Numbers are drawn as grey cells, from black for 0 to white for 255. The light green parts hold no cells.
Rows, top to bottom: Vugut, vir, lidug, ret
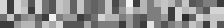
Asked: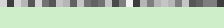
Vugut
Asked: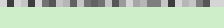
vir
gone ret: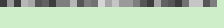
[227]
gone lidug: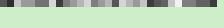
[138]
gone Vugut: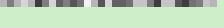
[73]
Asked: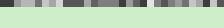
ret
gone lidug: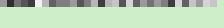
[138]

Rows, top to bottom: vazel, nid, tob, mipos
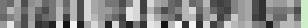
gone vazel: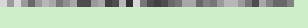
[92]
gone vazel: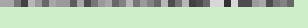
[142]
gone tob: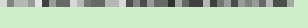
[199]

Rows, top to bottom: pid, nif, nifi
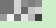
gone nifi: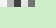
[155]
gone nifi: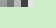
[243]
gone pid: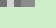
[128]

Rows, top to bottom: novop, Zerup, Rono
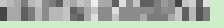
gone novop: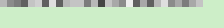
[154]
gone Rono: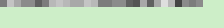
[110]
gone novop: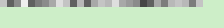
[208]

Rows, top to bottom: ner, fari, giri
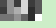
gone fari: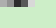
[60]
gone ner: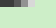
[75]

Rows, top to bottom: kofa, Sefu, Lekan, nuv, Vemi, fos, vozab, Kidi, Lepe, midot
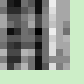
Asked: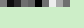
Vemi
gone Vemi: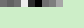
[15]
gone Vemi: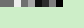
[98]
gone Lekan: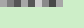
[152]
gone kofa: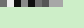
[30]

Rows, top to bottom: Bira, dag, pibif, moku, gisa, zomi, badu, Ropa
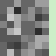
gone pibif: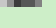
[170]
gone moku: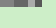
[157]
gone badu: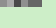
[60]
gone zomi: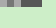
[130]
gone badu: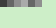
[73]
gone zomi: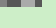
[118]

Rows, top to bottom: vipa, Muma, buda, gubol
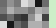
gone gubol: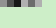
[219]
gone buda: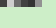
[79]
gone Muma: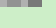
[160]

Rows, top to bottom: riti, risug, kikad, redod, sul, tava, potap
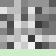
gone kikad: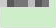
[102]
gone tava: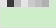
[214]
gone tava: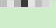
[202]
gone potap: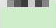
[242]
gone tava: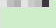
[214]
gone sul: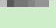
[176]
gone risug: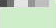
[161]

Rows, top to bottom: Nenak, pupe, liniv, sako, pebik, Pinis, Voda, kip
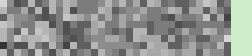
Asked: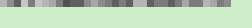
pebik
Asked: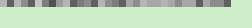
kip
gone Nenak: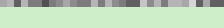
[108]
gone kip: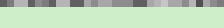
[155]
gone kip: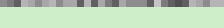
[155]

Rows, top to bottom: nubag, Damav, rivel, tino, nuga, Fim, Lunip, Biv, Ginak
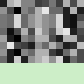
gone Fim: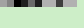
[75]
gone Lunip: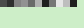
[62]
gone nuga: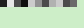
[91]
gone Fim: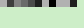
[162]
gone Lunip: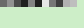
[47]

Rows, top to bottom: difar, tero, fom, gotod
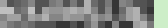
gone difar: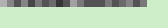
[95]
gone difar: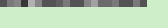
[70]

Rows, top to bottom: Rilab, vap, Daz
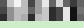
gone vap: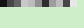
[115]
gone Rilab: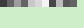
[231]
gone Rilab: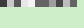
[216]
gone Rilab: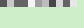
[59]
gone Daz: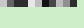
[172]
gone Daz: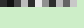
[172]

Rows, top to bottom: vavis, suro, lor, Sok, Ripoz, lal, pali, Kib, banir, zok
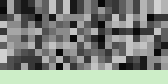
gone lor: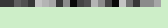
[24]
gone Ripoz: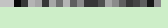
[126]
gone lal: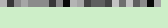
[39]

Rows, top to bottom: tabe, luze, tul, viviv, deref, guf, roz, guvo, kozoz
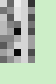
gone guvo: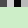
[160]
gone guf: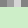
[172]

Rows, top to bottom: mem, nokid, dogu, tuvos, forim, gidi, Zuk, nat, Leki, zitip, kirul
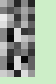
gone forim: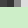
[23]
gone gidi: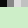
[166]
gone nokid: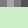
[110]
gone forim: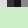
[66]

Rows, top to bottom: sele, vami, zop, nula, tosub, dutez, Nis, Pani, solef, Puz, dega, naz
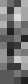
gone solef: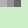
[204]
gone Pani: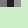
[134]
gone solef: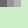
[204]

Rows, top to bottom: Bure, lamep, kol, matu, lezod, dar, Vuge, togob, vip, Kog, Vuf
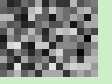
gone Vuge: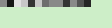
[212]
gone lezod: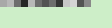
[68]
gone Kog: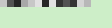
[153]
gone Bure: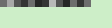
[125]

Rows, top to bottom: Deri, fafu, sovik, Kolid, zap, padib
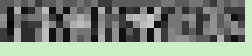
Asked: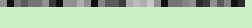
sovik
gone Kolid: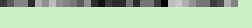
[30]
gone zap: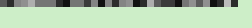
[158]
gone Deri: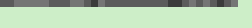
[104]
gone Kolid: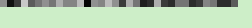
[75]

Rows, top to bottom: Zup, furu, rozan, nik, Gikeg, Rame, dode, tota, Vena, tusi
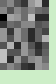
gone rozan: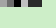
[151]
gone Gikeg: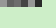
[54]
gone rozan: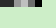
[164]
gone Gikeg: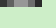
[68]

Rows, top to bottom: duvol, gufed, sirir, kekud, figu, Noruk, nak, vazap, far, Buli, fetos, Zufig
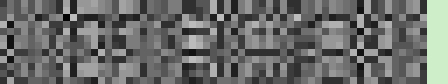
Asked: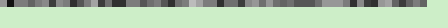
Noruk
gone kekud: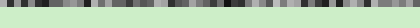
[74]

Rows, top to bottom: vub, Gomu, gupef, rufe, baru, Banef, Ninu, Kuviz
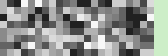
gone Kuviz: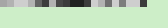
[152]
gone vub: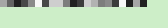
[219]
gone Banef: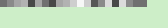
[194]
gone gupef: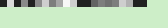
[235]
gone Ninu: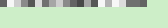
[45]

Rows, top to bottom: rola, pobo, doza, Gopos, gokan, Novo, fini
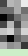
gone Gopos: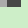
[183]
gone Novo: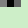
[83]
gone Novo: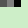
[99]
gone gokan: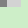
[197]

